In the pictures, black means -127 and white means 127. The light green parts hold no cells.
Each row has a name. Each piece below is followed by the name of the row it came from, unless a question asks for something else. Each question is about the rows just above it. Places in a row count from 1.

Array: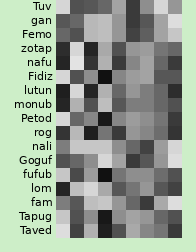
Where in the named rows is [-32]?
Femo, 7
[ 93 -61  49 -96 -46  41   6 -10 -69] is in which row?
Taved
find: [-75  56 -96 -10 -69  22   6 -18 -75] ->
rog
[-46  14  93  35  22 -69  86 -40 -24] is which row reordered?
Goguf
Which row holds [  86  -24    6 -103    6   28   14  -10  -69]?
Petod
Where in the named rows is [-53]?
fufub, 2

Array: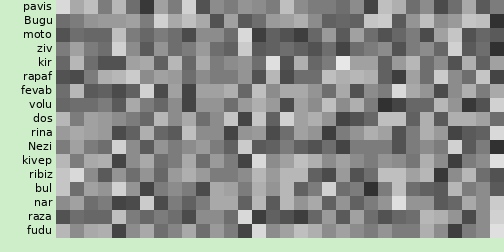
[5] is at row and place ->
fudu, 9
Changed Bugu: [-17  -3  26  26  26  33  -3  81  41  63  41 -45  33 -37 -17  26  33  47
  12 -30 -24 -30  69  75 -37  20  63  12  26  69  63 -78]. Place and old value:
3, [20]
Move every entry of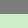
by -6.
[-9 -9]
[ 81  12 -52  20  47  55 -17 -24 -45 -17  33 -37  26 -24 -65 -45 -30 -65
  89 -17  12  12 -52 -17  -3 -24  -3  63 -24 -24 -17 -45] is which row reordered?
raza
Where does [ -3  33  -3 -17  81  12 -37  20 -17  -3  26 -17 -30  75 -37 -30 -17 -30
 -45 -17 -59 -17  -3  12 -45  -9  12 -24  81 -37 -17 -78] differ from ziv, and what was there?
26, [-3]
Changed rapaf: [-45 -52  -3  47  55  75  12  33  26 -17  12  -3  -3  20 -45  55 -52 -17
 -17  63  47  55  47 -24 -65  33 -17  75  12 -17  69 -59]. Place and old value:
24, [-30]
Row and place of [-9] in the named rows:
kivep, 26

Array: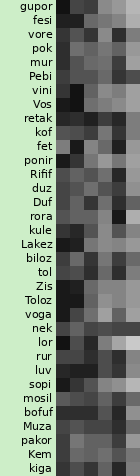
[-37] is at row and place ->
mosil, 1
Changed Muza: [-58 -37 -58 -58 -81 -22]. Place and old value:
2, [-44]
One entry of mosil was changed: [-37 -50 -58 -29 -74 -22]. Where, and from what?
5, [-66]
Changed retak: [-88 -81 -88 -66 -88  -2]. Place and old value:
3, [-95]
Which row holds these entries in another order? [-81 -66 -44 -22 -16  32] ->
mur

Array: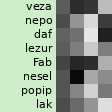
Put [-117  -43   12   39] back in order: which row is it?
nesel
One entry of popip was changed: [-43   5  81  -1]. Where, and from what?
4, [-7]
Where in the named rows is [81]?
popip, 3
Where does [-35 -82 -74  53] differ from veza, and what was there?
4, [59]

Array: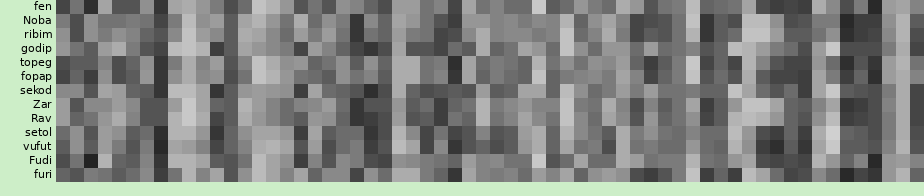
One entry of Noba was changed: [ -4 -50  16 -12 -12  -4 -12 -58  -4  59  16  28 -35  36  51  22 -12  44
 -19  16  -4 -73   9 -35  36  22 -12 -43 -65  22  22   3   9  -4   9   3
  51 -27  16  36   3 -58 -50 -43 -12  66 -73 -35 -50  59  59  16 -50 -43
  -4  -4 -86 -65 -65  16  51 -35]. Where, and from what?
24, [-27]
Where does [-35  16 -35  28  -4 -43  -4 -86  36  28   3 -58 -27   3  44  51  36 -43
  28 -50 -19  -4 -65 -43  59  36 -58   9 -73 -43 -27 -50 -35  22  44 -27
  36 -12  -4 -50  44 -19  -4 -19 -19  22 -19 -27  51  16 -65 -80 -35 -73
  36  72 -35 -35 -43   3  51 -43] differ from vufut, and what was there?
42, [-12]
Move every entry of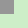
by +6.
[28]
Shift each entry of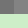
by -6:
[-18  -3]
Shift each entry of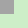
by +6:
[42]
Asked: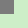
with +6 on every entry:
[2]
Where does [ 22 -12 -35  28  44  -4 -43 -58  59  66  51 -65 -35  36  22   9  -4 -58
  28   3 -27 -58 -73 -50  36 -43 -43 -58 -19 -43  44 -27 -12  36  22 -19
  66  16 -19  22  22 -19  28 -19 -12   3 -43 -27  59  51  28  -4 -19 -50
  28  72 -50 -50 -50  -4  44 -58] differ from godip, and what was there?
30, [-35]

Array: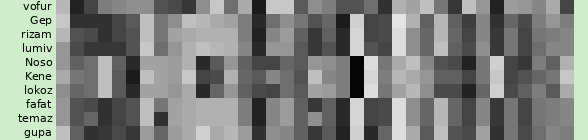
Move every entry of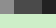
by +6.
[ 20 -47 -47 -87]
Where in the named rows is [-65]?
Gep, 30
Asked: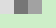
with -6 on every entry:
[ 87 -15  28]

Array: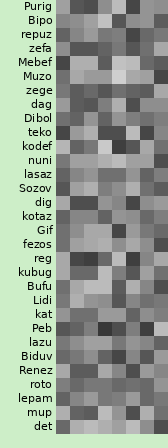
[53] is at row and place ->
kodef, 1
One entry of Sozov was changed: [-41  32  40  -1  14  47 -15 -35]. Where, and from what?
3, [47]
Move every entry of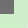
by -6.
[-21]
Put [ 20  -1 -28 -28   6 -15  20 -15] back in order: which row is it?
lasaz

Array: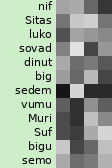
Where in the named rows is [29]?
big, 1
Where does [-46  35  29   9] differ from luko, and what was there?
3, [23]
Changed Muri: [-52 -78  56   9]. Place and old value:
3, [63]
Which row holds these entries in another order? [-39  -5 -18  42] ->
dinut

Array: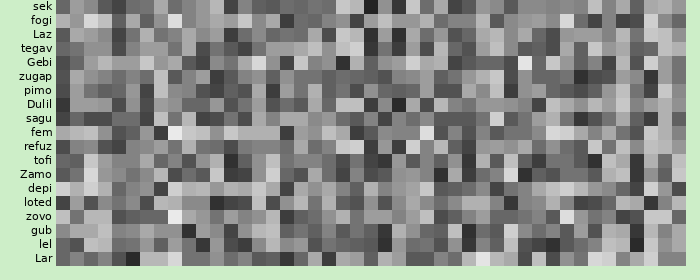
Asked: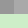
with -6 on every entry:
[17 35]
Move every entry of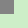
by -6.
[-3]
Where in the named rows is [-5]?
refuz, 14
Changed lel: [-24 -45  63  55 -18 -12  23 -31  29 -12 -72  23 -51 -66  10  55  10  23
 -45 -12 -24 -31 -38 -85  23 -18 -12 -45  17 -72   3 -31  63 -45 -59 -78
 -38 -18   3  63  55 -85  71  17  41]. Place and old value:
24, [-78]
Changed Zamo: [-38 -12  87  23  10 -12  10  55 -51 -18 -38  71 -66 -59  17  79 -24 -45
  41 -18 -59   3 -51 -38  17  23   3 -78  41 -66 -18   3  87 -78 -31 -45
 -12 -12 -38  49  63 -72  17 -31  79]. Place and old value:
45, [71]
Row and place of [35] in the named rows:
depi, 26

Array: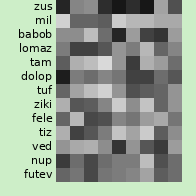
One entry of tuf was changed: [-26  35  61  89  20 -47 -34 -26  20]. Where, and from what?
4, [81]
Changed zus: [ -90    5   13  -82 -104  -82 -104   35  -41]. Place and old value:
9, [-47]

